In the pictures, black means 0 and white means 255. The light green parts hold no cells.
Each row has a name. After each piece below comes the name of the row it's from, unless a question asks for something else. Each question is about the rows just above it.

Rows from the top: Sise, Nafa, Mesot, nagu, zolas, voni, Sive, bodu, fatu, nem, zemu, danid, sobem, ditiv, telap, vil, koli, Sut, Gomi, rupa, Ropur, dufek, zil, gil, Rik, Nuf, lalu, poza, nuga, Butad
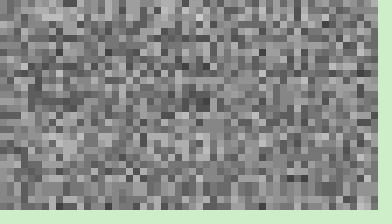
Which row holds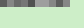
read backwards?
nagu
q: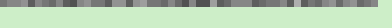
vil

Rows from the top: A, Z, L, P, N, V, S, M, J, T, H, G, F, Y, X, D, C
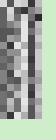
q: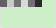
L
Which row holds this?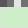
N
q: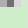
D
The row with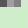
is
F
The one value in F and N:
[86]
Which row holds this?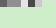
M
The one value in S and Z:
[56]

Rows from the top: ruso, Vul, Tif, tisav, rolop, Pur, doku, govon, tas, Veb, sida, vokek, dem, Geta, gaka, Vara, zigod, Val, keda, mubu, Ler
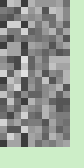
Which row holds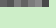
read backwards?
govon
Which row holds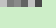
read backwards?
Veb

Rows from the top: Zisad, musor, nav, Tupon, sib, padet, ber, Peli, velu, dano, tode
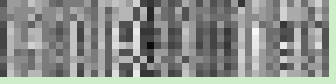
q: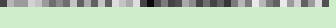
ber
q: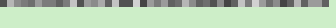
dano
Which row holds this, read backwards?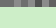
nav
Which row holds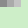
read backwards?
Zisad
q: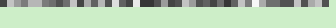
sib

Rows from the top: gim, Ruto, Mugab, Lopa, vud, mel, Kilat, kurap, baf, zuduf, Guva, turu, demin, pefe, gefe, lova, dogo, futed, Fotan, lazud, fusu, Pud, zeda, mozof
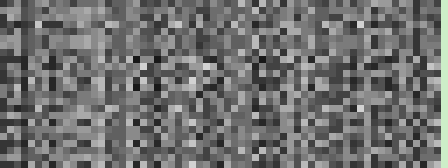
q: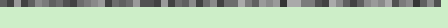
vud
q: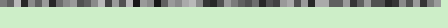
demin
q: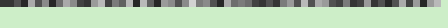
mozof
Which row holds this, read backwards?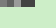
gefe
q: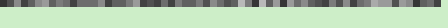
gim

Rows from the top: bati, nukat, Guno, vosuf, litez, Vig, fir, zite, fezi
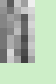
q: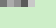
fir
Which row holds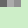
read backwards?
vosuf
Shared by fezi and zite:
[103]
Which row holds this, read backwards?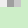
bati
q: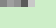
Guno

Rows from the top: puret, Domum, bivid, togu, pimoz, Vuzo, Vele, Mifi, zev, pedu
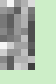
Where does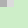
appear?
puret
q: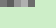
bivid
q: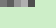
togu

